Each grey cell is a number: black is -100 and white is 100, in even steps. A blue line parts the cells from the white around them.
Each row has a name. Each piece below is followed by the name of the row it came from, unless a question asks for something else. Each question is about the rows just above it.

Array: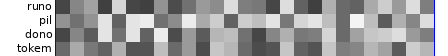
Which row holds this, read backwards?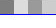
runo
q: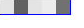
pil

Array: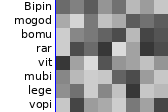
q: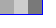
vopi
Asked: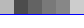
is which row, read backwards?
bomu
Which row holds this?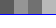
Bipin
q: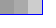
vopi
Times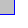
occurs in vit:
1

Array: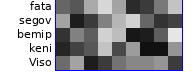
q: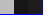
bemip
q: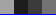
Viso
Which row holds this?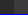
fata
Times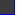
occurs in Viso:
2

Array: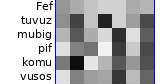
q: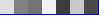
pif
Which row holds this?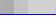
Fef
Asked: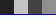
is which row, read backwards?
tuvuz
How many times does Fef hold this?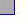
2
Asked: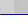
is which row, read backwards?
Fef
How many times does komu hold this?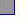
1

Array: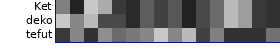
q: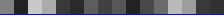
Ket
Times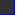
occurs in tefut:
4
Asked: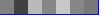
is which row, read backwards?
tefut
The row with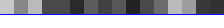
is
deko
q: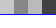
tefut
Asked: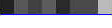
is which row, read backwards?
deko

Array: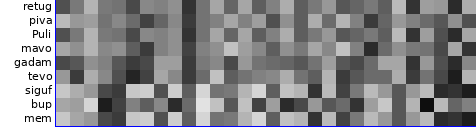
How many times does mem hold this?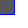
1
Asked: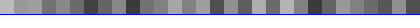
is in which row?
piva

